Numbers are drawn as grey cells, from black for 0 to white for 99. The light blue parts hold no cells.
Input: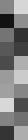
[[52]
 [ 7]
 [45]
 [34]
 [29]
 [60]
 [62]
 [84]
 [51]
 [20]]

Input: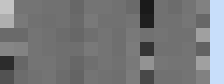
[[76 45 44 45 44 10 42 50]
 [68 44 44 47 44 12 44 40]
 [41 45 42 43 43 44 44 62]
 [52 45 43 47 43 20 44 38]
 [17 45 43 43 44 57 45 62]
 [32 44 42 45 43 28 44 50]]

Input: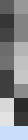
[[36]
 [21]
 [26]
 [42]
 [44]
 [24]
 [24]
 [84]
 [88]]

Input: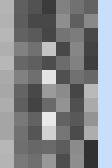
[[70 32 50 38]
 [69 28 55 53]
 [71 35 45 28]
 [68 44 28 26]
 [71 37 42 24]
 [66 43 31 40]
 [65 28 54 72]
 [67 26 57 66]
 [64 38 38 57]
 [64 33 46 67]
 [71 40 36 19]
 [70 43 30 19]]

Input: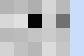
[[70 68 72]
 [84  2 44]
 [72 76 75]
 [82 71 77]]

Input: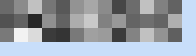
[[41 75 34 65 27 75 38]
 [32 15 38 78 59 43 68]
 [47 85 20 62 23 75 37]]

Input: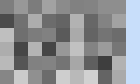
[[49 48 54 51 55]
 [29 67 39 40 63]
 [74 48 35 39 42]
 [67 70 59 51 46]
 [72 50 45 37 69]
 [52 56 80 81 66]]

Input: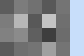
[[36 44 45]
 [48 34 43]
 [50 37 42]
 [35 45 45]]

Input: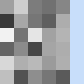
[[62 48 52]
 [22 46 67]
 [94 89 70]
 [39 27 67]
 [84 72 68]
 [74 55 35]]
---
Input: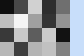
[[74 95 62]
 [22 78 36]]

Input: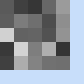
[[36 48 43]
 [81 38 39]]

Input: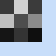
[[74 30 54]
 [ 8 20  6]]

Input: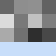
[[85 47 75]
 [66 44 18]]

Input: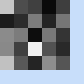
[[11 17 48]
 [54 48  5]]

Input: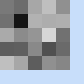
[[44  8 69]
 [66 54 58]]
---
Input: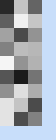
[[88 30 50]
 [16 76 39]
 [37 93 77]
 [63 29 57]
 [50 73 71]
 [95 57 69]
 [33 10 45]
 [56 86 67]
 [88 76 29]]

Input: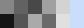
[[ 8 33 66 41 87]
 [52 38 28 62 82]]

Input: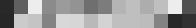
[[15 79 76 51 84 83 72 82 74 74 73 51 15 19]
 [16 37 92 54 60 57 43 48 70 74 67 74 92 31]]

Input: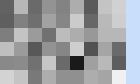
[[82 76 47 67 56 56 67 64 93]
 [38 71 41 57 51 67 35 76 81]
 [37 50 43 63 52 79 40 72 80]
 [49 76 60 44 73 67 59 71 71]
 [74 60 34 57 52 80 32 64 41]
 [53 54 44 77 41 10 62 72 36]]

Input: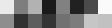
[[55 19 36 20 44 48 77 75]
 [91 49 69 10 50 13 29 97]]

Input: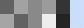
[[64 38 53 92 14]
 [38 63 53 60 20]]
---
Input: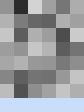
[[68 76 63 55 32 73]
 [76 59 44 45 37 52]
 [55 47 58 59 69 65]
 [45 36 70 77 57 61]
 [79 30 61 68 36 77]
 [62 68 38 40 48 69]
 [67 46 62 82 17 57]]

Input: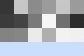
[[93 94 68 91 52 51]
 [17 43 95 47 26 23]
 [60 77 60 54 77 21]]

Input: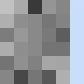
[[68 34 46 28 52]
 [64 65 50 56 45]
 [45 45 53 55 67]
 [36 47 53 59 48]
 [51 46 53 55 68]
 [52 58 22 66 75]]

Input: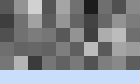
[[36 53 49 32 47 38 46 23 70 46]
 [60 64 35 73 37 49 38 40 39 43]
 [43 73 67 25 57 34 46 48 44 31]
 [48 57 40 26 39 58 36 63 44 24]
 [53 31 43 11 44 64 33 81 57 34]]

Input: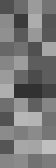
[[48 44 54 52]
 [74 64 65 33]
 [46 54 49 54]
 [44 70 71 32]
 [52 37 59 43]
 [26 19 19 68]
 [36 29 40 60]
 [36 36 61 52]
 [65 31 44 40]
 [34 59 35 56]
 [33 67 23 54]
 [45 60 42 31]]

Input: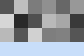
[[33 50 49 81 33 72]
 [22 65 72 31 16 83]
 [59 40 56 48 74 33]]

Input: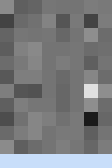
[[48 40 46 49 45 42 37 54]
 [45 37 47 47 45 52 48 41]
 [40 10 47 44 49 52 44 30]
 [42 55 45 40 46 46 49 37]
 [55 87 45 40 45 32 33 49]
 [42 52 45 41 45 49 49 34]
 [45 37 46 48 45 52 47 42]
 [43 42 46 45 45 53 50 36]
 [42 55 45 40 46 45 46 39]
 [48 26 47 33 51 44 41 26]
 [47 48 45 45 46 39 37 54]]

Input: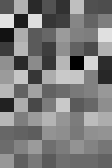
[[38 41 41 43 35 47 37 59]
 [46 51 57 48 43 60 51 42]
 [57 56 47 55 57 36 38 40]
 [67 73 48 58 70 60 49 71]
 [55 40 35 78 48 28 67 13]
 [59 50 47 42 38 63 38 71]
 [15 50 77 78 67 21 77 60]
 [17 83  0 71 21 54 16 56]
 [69 29 38 56 24 35 71 23]
 [87 49 50 60 40 35 67  7]
 [49 39 52 24 21 86 11 88]
 [30 31 74 19 32 16 69 33]]
